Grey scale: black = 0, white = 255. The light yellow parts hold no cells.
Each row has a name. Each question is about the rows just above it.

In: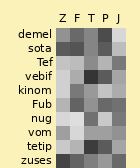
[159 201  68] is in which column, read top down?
Z
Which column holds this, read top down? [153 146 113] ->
T
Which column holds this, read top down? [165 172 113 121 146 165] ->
J

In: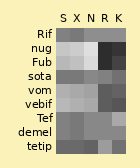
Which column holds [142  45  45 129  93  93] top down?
R
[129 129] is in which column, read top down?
S
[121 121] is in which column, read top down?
X
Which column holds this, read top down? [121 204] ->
X
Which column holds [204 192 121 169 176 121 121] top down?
X

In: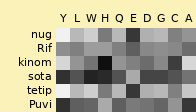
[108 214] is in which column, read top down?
A
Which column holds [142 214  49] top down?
Y
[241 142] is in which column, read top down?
Y
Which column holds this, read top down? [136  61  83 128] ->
C
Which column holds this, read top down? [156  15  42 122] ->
H

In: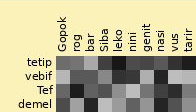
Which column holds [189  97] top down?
nini
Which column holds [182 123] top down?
tarir
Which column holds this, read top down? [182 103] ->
Gopok
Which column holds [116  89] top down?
rog

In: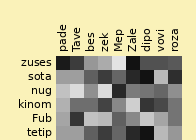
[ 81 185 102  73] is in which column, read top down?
vovi
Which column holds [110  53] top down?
Tave
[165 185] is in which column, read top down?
vovi
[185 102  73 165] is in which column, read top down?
vovi
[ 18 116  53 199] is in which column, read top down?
dipo

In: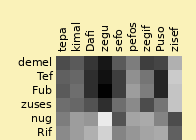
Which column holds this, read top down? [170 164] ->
zegif
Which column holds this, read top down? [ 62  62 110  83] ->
sefo
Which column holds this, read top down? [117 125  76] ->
zegif
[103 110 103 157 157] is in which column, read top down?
kimal
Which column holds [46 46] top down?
Dafi
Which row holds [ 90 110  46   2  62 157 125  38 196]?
Fub
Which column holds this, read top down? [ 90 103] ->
kimal

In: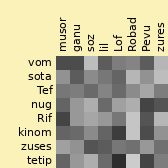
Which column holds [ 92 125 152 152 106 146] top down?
ganu
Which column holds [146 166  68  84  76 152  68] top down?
Pevu
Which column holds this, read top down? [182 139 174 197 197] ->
Robad
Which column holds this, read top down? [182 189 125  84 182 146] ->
zures

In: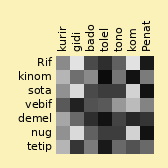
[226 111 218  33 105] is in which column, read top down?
gidi
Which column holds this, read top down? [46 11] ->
tolel
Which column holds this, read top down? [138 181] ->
kurir
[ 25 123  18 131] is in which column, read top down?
Penat

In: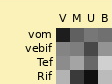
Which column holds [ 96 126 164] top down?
M
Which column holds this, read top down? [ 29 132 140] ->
V

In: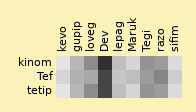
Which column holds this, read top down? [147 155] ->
Tegi
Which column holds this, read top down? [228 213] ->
kevo
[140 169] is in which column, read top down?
loveg
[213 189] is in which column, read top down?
Maruk
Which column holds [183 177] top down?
gupip

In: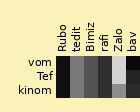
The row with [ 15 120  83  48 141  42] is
kinom
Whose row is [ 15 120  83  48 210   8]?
vom
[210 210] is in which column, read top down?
Zalo

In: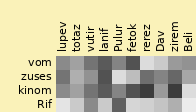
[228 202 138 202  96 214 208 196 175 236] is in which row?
Rif
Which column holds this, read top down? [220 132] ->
Pulur
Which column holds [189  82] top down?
fetok
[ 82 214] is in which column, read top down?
fetok
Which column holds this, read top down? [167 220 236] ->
Beli

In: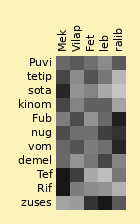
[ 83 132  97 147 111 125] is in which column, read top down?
Fet
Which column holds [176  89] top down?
ralib
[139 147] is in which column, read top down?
Vilap

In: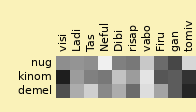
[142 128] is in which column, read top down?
Tas
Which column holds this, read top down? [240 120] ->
Neful
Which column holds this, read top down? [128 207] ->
Tas
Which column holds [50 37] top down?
tomiv
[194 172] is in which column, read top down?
Dibi

